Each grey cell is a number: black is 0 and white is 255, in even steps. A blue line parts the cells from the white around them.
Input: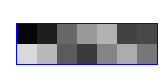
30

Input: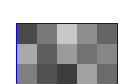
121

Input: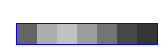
173

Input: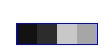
44

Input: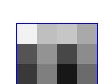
191

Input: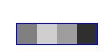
207

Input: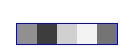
61

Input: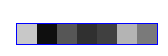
15

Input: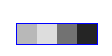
221
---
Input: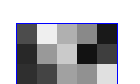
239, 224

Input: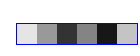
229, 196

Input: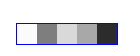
251, 217

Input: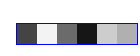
243, 205

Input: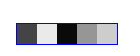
234, 205

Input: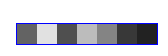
225, 188
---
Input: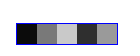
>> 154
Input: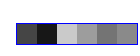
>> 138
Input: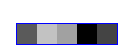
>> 68
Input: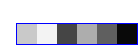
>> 9
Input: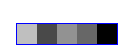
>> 1
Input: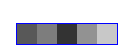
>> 200
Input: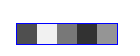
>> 149
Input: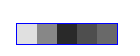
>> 105
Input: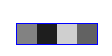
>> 98
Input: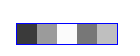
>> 191
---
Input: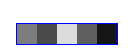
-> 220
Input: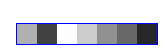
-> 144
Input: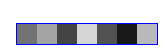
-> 81
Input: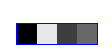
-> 232
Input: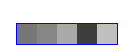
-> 169
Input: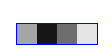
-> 23
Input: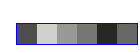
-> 119
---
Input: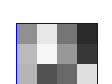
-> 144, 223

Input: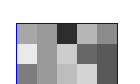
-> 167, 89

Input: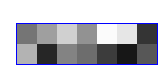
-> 117, 87

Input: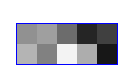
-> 145, 23

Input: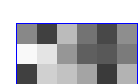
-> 136, 179

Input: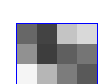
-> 103, 89
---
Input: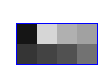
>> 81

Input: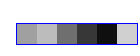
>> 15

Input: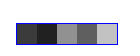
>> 95

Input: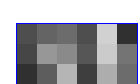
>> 173

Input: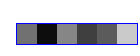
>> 91

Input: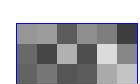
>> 171

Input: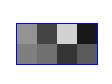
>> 53
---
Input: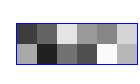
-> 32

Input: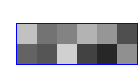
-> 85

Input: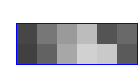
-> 98

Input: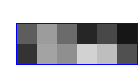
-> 163

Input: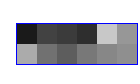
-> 113

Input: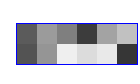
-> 149
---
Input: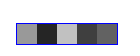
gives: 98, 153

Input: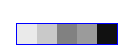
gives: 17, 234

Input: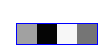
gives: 117, 161

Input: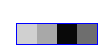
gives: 110, 208

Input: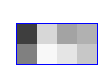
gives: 177, 128

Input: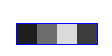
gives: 59, 30

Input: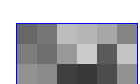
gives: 132, 146

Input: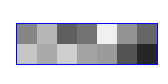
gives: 102, 198
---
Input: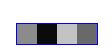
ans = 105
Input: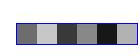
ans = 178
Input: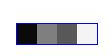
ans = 244
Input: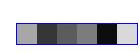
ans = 217
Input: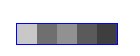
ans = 62
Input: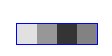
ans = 130
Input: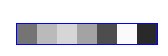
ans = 41
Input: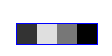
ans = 1
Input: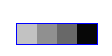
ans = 7
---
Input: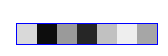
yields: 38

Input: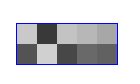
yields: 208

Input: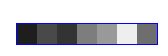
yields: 125

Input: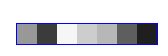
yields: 205

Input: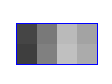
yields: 62

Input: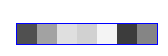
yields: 209

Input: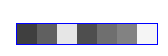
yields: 78
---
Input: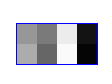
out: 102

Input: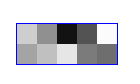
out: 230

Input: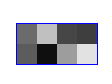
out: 15

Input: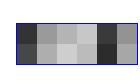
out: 187

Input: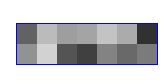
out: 131

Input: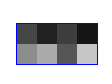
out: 171

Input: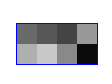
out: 200

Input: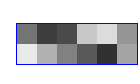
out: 89

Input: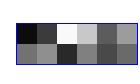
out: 128

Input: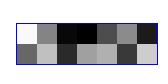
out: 176
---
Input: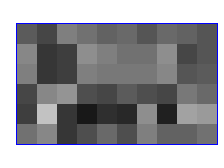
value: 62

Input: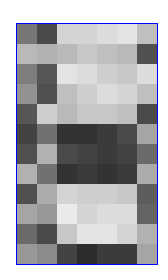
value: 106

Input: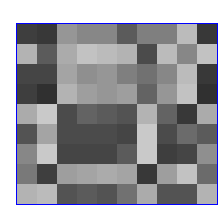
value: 121

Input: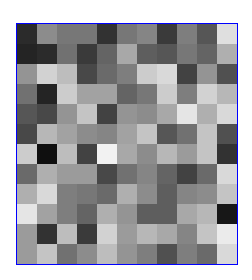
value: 155

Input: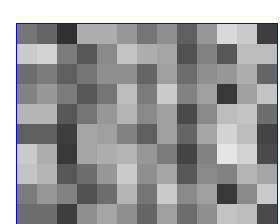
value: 123

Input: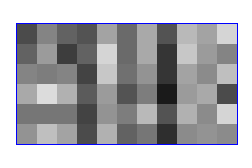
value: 118

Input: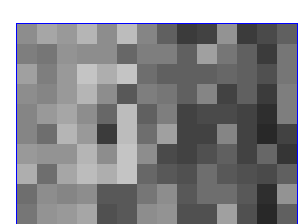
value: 110
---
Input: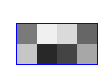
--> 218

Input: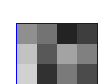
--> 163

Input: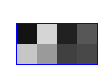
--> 33

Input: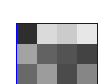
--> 83

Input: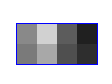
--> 92

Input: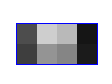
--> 185

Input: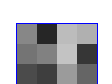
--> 195
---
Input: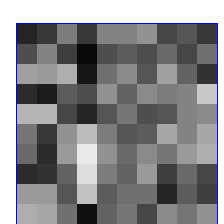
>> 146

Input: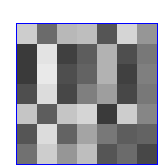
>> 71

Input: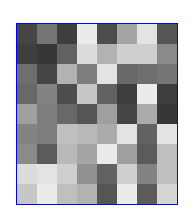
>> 214

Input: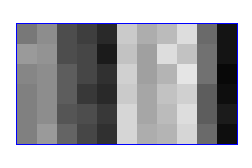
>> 14

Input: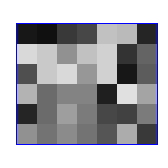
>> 57

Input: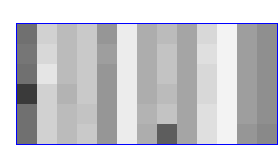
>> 137
